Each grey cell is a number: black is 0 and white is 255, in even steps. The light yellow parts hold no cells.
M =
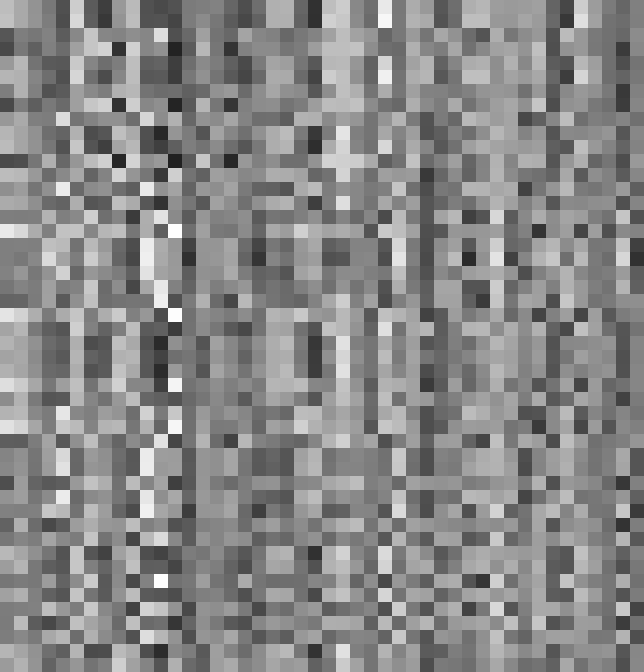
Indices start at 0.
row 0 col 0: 189
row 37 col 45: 126
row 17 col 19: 119
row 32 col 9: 88
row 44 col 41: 157
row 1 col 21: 98
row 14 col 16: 142
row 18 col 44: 215
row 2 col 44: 104
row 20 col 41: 153
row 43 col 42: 124
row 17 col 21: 152
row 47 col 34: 139
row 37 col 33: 132
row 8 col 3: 125
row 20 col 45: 96
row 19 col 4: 209
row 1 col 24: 199
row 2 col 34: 84
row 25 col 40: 118
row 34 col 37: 122
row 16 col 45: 131
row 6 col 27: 172
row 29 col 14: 153
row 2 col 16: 104
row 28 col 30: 153
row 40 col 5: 198
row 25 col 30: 117
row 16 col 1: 216
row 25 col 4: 89
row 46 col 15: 159
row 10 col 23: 172
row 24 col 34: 144
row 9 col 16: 134
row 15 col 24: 131
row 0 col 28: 120
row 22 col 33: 121
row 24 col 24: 225
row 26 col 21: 127

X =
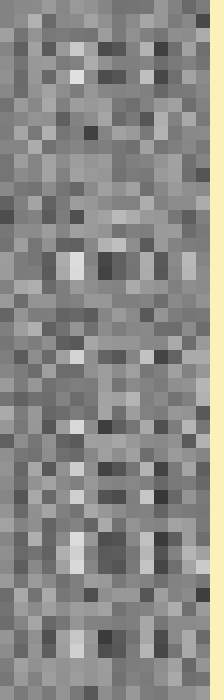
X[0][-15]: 131
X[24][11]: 135
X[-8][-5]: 86
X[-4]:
[140, 102, 148, 94, 158, 208, 148, 78, 88, 124, 181, 71, 117, 169, 129]
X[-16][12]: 121
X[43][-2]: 111
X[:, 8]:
[115, 122, 122, 85, 126, 85, 131, 119, 106, 161, 118, 117, 114, 145, 129, 185, 114, 191, 96, 96, 131, 127, 154, 125, 149, 87, 140, 116, 159, 111, 95, 166, 142, 84, 130, 76, 139, 113, 83, 92, 84, 120, 152, 115, 125, 90, 88, 117, 113, 123]
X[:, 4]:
[135, 137, 123, 153, 123, 153, 141, 128, 95, 117, 126, 140, 129, 117, 122, 125, 133, 98, 172, 168, 126, 125, 99, 113, 95, 159, 108, 121, 131, 109, 156, 99, 111, 146, 137, 145, 128, 122, 138, 175, 161, 112, 119, 141, 118, 161, 158, 146, 145, 147]
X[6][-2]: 122
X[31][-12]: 144
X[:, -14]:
[137, 141, 116, 96, 116, 107, 108, 154, 134, 165, 132, 157, 139, 119, 128, 124, 140, 158, 124, 124, 167, 109, 148, 158, 134, 91, 124, 124, 98, 124, 120, 141, 119, 102, 109, 85, 105, 131, 99, 105, 94, 117, 169, 156, 132, 110, 102, 160, 153, 122]
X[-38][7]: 150
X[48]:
[119, 153, 129, 158, 145, 157, 148, 155, 113, 129, 123, 144, 169, 111, 115]
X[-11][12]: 130
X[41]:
[154, 117, 155, 137, 112, 127, 157, 153, 120, 135, 130, 112, 130, 133, 119]
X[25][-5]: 194
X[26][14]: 151
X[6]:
[136, 108, 146, 162, 141, 124, 150, 134, 131, 133, 128, 104, 121, 122, 135]
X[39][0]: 143
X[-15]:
[134, 85, 168, 104, 145, 207, 144, 83, 76, 127, 198, 55, 104, 148, 122]
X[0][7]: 133
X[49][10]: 125
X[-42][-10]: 131
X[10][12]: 127
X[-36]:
[98, 128, 164, 98, 122, 156, 151, 139, 129, 129, 173, 130, 140, 140, 171]
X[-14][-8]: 151
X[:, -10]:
[153, 139, 118, 201, 129, 224, 124, 157, 131, 127, 133, 157, 161, 104, 156, 80, 159, 96, 220, 218, 153, 129, 104, 148, 89, 212, 108, 126, 108, 123, 216, 91, 106, 205, 128, 207, 116, 131, 220, 208, 217, 127, 127, 157, 149, 198, 208, 153, 157, 120]
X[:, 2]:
[138, 177, 147, 161, 152, 151, 146, 136, 147, 120, 172, 132, 133, 115, 164, 130, 139, 117, 117, 125, 174, 147, 125, 176, 125, 141, 109, 151, 112, 152, 151, 118, 114, 167, 146, 168, 144, 143, 175, 115, 137, 155, 115, 138, 165, 144, 148, 145, 129, 140]
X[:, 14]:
[123, 73, 171, 111, 115, 139, 135, 129, 121, 138, 120, 132, 84, 138, 171, 128, 121, 123, 132, 139, 138, 146, 120, 109, 153, 170, 151, 181, 177, 89, 117, 177, 133, 95, 104, 122, 119, 121, 110, 161, 202, 119, 62, 155, 141, 106, 129, 149, 115, 155]
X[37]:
[162, 131, 143, 100, 122, 131, 100, 170, 113, 147, 134, 131, 162, 156, 121]

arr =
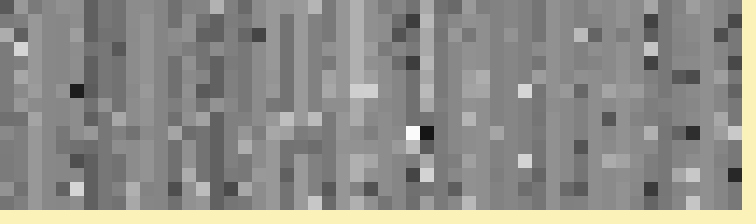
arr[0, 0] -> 90
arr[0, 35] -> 130
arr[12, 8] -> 114
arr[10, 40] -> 137
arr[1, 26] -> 144
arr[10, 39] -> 145
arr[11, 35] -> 130
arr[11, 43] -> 172
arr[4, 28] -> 109
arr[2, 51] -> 79
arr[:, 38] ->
[117, 117, 117, 139, 117, 157, 117, 119, 117, 122, 117, 117, 101, 117, 117]
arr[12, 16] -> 122
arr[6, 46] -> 133
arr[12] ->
[123, 127, 152, 136, 135, 136, 96, 119, 114, 140, 147, 133, 112, 173, 115, 97, 122, 120, 153, 152, 96, 154, 129, 121, 150, 176, 144, 141, 134, 69, 211, 122, 136, 145, 143, 126, 134, 129, 101, 145, 137, 117, 142, 138, 142, 138, 126, 120, 167, 200, 144, 133, 40]
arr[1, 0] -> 123
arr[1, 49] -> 138
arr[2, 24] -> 150
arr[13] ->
[147, 114, 152, 136, 98, 213, 96, 119, 130, 176, 131, 133, 78, 145, 189, 97, 74, 168, 140, 152, 115, 154, 129, 89, 150, 131, 83, 141, 134, 112, 116, 122, 94, 145, 143, 130, 134, 109, 117, 145, 106, 90, 142, 138, 146, 136, 59, 119, 132, 138, 144, 134, 120]
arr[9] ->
[137, 127, 152, 136, 119, 141, 152, 119, 129, 114, 138, 133, 165, 109, 115, 97, 128, 150, 126, 167, 160, 124, 129, 121, 150, 143, 127, 141, 138, 251, 21, 122, 136, 141, 143, 165, 134, 129, 122, 145, 137, 129, 142, 136, 146, 138, 177, 118, 100, 46, 144, 158, 201]
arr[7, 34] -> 143
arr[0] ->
[90, 153, 122, 136, 145, 143, 96, 119, 114, 140, 140, 133, 112, 131, 132, 178, 128, 105, 140, 152, 149, 154, 181, 121, 150, 176, 144, 124, 134, 114, 169, 113, 105, 154, 126, 130, 134, 129, 117, 145, 137, 129, 142, 138, 146, 139, 166, 120, 132, 158, 144, 134, 126]
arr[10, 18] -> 140
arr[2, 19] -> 152
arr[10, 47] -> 120
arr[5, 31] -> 122
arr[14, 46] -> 101
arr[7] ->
[123, 152, 139, 136, 135, 141, 114, 147, 114, 140, 147, 133, 126, 140, 115, 147, 135, 120, 140, 119, 115, 154, 129, 142, 142, 170, 144, 137, 134, 112, 169, 128, 136, 145, 143, 130, 134, 129, 119, 141, 137, 129, 142, 138, 146, 138, 126, 129, 132, 135, 144, 134, 120]
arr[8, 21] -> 154
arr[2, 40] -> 137
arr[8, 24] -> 150
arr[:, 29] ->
[114, 61, 112, 121, 61, 112, 112, 112, 112, 251, 187, 126, 69, 112, 110]
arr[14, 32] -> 136
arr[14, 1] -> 127
